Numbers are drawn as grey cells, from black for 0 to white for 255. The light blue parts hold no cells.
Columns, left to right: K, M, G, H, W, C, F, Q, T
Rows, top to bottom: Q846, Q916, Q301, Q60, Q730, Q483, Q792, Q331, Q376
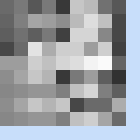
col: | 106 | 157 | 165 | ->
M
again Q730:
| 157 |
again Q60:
| 206 |
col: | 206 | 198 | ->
G
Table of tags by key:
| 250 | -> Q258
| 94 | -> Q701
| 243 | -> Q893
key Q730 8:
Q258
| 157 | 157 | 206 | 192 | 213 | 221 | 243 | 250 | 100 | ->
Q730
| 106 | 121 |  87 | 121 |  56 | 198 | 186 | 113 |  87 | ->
Q846

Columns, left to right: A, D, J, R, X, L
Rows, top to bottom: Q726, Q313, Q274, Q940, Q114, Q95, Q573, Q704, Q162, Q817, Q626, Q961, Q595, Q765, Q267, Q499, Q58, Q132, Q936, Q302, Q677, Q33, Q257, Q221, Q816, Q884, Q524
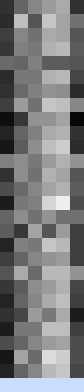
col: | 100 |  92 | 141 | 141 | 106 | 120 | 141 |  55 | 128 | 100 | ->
D
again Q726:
| 49 |

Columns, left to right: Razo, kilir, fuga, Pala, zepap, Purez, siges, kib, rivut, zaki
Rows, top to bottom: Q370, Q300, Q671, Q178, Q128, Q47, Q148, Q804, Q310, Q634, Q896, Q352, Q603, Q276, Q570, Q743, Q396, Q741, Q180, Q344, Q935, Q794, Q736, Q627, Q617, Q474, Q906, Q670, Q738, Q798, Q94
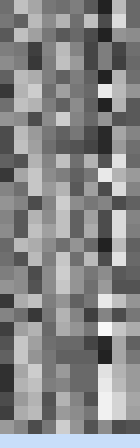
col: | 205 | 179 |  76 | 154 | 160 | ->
fuga
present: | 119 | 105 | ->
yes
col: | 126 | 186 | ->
kilir

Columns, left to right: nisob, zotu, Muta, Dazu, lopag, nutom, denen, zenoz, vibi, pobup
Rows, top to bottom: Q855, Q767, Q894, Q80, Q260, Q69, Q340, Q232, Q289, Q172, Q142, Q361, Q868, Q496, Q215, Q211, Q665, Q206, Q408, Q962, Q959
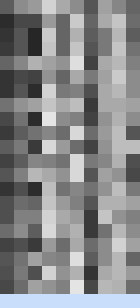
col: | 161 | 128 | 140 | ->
pobup
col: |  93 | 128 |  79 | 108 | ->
zotu
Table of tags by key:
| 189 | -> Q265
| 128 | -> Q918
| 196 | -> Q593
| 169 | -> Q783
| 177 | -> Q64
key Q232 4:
Q593

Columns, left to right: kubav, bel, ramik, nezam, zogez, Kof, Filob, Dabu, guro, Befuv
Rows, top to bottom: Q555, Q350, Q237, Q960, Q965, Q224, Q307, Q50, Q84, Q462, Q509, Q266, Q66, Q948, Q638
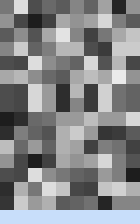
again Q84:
| 154 |
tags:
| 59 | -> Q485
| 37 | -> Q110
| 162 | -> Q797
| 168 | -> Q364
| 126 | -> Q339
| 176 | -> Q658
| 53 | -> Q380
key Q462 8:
Q380
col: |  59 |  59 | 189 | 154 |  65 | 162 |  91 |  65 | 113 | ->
Filob
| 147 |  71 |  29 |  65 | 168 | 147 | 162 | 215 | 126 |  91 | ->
Q350

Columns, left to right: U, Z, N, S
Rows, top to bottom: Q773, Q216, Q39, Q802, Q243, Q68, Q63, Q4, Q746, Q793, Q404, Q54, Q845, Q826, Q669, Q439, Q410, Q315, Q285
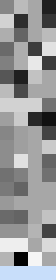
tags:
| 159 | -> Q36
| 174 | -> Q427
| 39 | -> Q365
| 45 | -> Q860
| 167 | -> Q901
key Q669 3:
Q901
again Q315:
| 238 |
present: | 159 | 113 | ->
no
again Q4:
| 210 |
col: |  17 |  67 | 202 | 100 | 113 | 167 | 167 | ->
S
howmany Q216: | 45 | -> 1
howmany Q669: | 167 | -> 3

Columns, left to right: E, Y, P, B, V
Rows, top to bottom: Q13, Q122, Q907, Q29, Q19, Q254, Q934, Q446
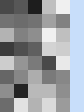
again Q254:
| 135 |
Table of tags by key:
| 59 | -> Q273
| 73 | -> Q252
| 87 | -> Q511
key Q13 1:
Q252
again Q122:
| 114 |

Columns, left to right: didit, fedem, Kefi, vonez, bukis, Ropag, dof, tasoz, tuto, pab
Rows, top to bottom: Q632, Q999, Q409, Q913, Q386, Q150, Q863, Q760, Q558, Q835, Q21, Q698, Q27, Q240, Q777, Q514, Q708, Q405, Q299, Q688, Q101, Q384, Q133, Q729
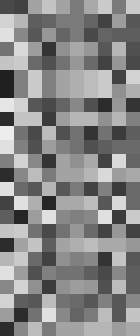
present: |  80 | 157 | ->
yes
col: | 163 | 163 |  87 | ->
bukis
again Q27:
| 163 |

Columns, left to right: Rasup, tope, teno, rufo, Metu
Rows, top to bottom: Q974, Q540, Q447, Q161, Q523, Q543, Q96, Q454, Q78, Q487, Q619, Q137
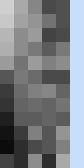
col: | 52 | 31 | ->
Rasup
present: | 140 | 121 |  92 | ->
yes
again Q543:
| 74 |
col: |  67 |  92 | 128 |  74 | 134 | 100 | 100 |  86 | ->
rufo
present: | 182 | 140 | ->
yes
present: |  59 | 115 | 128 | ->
no
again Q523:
| 155 |

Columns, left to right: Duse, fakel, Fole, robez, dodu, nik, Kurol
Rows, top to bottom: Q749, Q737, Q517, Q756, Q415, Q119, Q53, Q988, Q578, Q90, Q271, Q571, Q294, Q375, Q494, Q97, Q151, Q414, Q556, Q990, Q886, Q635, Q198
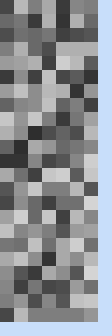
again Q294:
| 198 |
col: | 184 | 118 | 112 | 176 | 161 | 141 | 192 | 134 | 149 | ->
fakel
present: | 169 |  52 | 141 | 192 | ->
no
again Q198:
| 126 |
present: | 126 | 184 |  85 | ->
yes

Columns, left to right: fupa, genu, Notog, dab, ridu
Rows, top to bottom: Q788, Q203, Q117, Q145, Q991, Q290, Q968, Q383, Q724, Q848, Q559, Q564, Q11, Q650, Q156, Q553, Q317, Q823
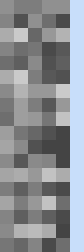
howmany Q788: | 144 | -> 3
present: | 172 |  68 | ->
yes

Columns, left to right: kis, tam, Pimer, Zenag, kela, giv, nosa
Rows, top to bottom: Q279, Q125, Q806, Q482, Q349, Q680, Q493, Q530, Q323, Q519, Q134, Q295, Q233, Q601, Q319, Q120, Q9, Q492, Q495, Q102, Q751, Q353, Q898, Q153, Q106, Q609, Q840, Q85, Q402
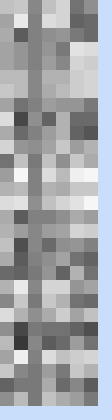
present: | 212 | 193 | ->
no
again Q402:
| 121 |
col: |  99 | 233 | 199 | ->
tam
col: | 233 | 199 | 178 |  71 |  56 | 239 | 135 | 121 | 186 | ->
tam
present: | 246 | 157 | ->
no
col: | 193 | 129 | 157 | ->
Zenag

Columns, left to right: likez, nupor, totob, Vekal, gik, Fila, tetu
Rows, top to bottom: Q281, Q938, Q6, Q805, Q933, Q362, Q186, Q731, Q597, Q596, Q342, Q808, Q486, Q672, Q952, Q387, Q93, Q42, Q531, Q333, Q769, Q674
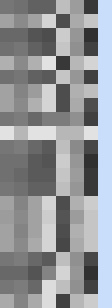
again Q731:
| 77 |
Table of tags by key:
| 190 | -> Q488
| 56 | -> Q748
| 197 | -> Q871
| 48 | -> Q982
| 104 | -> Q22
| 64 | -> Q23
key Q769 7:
Q23
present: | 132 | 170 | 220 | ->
yes
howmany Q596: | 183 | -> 3
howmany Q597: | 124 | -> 3
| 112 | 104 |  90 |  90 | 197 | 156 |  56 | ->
Q486
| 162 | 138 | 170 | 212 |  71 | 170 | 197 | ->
Q42

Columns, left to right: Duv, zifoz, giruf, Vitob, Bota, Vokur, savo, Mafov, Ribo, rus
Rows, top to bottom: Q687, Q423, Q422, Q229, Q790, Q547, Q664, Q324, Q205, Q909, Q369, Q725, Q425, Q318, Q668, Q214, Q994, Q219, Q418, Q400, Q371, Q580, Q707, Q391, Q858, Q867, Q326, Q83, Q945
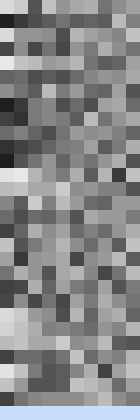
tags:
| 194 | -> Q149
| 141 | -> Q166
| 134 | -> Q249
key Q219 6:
Q166
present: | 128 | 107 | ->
yes
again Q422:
| 148 |
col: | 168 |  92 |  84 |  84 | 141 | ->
Vitob
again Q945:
| 141 |
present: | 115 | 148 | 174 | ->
yes

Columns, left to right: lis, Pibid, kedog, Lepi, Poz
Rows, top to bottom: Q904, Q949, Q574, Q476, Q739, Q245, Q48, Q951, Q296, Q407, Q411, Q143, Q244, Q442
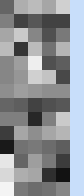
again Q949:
| 66 |
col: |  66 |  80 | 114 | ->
Lepi
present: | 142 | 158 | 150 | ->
yes
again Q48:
| 142 |
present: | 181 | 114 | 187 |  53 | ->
no
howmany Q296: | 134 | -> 0

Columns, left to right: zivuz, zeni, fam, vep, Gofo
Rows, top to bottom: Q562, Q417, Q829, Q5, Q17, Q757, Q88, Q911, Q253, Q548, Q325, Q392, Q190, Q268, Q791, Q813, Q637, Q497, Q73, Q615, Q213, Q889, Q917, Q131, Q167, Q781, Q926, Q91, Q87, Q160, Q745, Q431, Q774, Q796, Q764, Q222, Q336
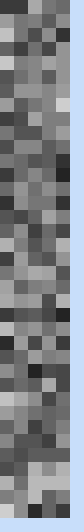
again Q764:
| 185 |
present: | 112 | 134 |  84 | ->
no
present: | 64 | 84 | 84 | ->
no
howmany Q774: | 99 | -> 0
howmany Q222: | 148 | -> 0

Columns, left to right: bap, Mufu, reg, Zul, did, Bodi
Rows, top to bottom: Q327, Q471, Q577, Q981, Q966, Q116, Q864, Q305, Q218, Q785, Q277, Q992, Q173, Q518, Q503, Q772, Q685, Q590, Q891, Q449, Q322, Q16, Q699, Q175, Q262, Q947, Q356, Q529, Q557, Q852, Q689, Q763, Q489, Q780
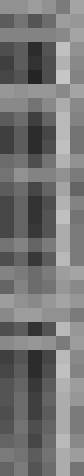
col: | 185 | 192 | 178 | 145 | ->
did
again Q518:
| 100 |
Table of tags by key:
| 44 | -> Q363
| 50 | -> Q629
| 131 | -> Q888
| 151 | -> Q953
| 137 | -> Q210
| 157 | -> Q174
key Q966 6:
Q210
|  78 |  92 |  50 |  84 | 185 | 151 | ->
Q175
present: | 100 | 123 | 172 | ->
yes

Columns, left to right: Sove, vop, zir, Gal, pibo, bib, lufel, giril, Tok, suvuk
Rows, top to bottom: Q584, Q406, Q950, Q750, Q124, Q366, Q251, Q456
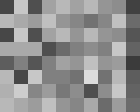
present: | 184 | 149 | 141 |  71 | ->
no
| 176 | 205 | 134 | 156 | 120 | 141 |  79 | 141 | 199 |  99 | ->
Q251
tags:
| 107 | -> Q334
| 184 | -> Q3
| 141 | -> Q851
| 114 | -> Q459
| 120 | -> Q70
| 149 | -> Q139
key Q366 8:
Q459

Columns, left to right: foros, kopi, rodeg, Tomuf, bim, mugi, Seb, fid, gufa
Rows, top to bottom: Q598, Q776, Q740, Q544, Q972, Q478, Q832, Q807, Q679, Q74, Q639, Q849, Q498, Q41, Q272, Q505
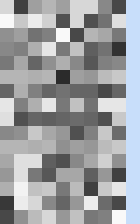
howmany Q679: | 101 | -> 3
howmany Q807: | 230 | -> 4
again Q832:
| 101 |
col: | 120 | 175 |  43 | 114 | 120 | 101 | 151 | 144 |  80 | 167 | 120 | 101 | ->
bim

